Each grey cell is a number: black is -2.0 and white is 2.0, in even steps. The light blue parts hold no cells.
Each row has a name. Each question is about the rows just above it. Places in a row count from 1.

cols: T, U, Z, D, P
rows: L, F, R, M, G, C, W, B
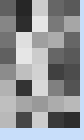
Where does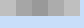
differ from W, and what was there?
5, [0.9]
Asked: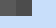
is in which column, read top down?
P
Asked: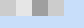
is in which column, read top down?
Z
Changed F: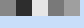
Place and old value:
5, [0.6]
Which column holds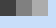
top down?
D
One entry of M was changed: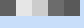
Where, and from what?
4, [-0.4]

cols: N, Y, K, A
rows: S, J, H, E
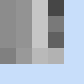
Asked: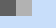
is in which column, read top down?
A
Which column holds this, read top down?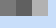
A
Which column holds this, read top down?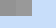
Y
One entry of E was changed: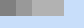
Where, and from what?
3, [0.9]

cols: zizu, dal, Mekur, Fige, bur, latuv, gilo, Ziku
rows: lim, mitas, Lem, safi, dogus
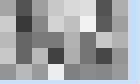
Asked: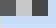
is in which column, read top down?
gilo
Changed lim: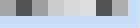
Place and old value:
4, [1.1]
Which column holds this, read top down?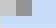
zizu
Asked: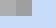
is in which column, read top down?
Ziku
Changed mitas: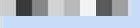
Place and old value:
5, [1.0]

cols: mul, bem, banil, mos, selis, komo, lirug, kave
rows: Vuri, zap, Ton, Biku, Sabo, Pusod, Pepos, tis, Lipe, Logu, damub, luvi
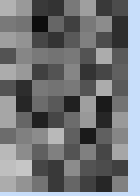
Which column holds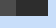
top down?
kave
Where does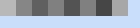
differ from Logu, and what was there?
2, [0.2]
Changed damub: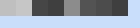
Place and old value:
4, [-1.1]
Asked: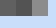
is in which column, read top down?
selis
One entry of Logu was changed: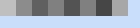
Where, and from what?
1, [0.9]
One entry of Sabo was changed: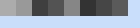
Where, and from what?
8, [-0.5]
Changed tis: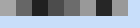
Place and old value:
4, [-0.9]

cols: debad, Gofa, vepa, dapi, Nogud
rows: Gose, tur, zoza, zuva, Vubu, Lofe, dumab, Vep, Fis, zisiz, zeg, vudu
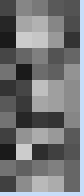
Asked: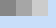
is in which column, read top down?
Gofa
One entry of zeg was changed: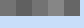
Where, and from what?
4, [0.0]

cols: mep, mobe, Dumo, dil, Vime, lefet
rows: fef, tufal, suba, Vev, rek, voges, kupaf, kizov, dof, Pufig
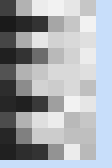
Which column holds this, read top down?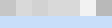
Vime
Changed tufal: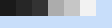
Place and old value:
4, [0.6]

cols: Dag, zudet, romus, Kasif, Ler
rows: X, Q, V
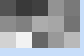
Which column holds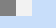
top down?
zudet
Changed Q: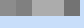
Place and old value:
4, [0.6]

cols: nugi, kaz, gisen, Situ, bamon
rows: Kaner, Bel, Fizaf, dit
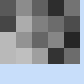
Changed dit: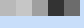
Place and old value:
2, [1.0]
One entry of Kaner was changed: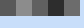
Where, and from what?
5, [-0.2]
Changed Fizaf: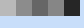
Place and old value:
2, [0.3]
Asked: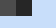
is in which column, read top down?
bamon
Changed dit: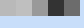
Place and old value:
3, [0.5]
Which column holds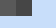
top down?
nugi
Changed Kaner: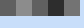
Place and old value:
1, [-0.6]

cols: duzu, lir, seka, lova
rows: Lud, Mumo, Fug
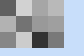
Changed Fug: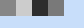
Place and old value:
3, [-1.2]
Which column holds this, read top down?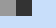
seka
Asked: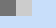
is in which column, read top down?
lir
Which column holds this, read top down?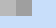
lova

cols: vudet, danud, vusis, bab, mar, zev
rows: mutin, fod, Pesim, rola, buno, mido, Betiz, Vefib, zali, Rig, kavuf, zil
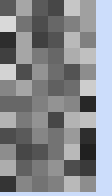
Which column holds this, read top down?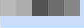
mar
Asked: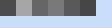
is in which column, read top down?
danud
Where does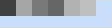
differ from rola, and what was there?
5, [0.7]
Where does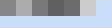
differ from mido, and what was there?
2, [0.6]
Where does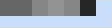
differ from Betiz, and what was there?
3, [0.0]
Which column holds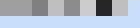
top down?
zev

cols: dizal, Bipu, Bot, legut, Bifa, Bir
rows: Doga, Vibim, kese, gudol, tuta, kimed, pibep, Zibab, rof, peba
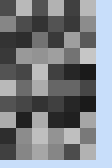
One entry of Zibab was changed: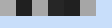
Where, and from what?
3, [0.7]
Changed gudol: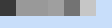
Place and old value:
3, [0.3]
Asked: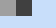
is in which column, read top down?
legut

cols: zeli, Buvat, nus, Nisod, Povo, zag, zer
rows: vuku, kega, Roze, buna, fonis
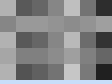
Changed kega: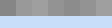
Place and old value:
3, [0.4]
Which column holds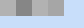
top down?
zeli
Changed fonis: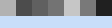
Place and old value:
2, [-0.7]
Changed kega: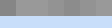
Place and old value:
7, [0.5]
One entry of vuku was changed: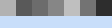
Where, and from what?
3, [-0.4]
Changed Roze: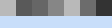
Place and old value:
1, [0.8]

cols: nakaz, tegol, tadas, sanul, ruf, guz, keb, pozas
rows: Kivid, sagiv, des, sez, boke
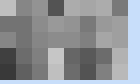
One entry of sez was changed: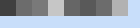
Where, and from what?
3, [0.0]
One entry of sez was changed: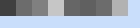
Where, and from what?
6, [-0.6]

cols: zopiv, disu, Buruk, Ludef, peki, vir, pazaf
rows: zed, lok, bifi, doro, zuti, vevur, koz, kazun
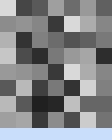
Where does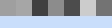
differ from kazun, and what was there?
3, [-1.1]
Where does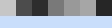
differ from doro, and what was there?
7, [-1.3]
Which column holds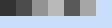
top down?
disu
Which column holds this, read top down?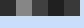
Buruk

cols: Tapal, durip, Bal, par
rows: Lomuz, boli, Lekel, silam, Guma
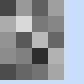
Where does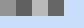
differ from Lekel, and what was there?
2, [-0.6]
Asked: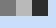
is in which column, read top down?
Bal
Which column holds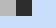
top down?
Bal

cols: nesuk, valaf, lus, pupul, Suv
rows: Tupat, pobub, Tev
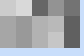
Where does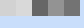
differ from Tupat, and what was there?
1, [1.2]
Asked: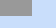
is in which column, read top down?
valaf
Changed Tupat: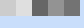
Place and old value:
2, [1.4]
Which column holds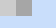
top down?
nesuk
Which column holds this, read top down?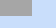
nesuk
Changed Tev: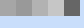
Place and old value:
5, [-0.5]

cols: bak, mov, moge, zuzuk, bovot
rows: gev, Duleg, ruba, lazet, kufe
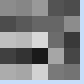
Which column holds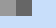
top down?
moge
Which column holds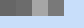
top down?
zuzuk
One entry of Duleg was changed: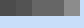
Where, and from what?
2, [-0.6]
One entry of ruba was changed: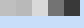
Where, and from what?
4, [-0.3]
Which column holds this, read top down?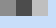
bak
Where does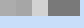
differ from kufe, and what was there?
5, [-0.2]

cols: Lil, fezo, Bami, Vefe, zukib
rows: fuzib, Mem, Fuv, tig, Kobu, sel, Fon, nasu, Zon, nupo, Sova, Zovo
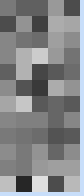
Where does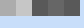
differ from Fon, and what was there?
1, [0.6]
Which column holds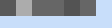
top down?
Vefe
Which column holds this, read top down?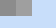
zukib
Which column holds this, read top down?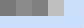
Lil
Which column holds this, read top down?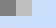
Lil
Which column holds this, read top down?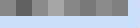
Lil

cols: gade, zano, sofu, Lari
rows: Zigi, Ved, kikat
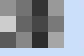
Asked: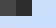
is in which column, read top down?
sofu
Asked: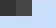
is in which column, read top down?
sofu
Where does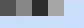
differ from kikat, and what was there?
1, [-0.6]

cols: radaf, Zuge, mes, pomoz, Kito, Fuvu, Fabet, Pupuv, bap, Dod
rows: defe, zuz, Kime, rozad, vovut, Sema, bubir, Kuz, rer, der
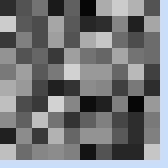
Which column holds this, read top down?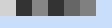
Kito
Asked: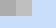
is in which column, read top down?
radaf
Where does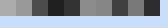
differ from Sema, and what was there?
3, [-0.9]

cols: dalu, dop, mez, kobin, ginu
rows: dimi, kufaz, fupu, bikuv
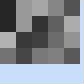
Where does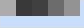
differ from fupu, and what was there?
1, [0.8]
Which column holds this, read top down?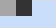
mez
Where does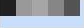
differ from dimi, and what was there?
1, [-1.4]
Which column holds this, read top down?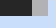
dalu
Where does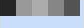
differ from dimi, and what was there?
3, [0.6]
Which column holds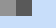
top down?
ginu

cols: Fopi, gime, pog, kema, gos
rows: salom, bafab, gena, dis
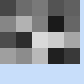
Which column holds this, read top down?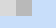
pog
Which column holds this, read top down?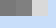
pog
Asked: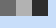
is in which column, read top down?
gime
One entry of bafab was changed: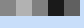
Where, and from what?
5, [-0.4]
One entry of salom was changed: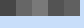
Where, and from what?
2, [-0.3]
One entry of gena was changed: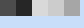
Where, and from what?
2, [-1.3]
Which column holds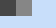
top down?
Fopi

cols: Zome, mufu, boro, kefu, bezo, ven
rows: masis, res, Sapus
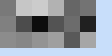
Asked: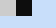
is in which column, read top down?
boro
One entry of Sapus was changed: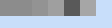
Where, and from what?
2, [0.1]
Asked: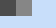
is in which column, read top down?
mufu
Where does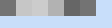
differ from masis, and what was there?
1, [-0.1]
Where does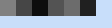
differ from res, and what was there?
2, [-0.8]

